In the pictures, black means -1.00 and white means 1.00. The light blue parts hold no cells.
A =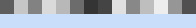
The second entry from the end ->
0.18
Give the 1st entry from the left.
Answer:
-0.26
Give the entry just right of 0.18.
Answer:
-0.37

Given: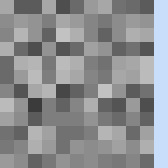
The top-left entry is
0.31
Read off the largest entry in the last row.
0.21
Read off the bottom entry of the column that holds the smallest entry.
-0.23
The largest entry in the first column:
0.47
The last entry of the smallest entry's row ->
-0.39
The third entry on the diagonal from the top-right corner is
0.10
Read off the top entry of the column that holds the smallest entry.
-0.29
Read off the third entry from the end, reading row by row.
-0.06
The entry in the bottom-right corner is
-0.17
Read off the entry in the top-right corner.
-0.29
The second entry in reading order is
-0.29
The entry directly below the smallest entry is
-0.29
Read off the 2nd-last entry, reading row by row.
0.04
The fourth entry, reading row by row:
0.31
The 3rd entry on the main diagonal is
0.15
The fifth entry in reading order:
-0.39
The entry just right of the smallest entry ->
-0.01
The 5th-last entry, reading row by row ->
0.10
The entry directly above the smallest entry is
0.31
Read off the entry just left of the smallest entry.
0.15

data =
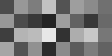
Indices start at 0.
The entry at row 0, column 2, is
-0.02
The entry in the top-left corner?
-0.40
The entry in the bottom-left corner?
0.30
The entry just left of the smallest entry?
-0.56
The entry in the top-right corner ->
-0.12
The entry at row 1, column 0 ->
0.19
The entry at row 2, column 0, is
-0.51
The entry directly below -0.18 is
-0.07
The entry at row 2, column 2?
0.47

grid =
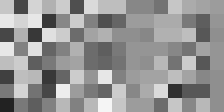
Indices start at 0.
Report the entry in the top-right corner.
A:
0.22
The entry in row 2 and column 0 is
-0.44
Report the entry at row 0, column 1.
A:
-0.44
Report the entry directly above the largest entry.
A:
-0.21
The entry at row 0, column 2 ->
0.66
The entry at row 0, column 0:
0.55
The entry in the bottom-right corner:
0.12
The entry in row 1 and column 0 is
0.81
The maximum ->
0.92
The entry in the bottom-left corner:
-0.73
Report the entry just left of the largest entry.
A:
0.44
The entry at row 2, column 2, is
-0.56
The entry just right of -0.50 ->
0.49
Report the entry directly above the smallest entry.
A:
-0.05
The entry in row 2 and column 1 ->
0.39

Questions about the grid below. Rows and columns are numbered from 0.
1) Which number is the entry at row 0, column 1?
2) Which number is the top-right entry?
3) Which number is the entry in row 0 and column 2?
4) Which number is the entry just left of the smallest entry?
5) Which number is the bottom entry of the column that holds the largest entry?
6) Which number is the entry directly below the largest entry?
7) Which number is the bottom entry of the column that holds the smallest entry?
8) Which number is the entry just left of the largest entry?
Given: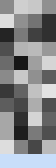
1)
0.62
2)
0.13
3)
0.57
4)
-0.16
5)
0.46
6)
-0.38
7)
0.02
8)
0.51
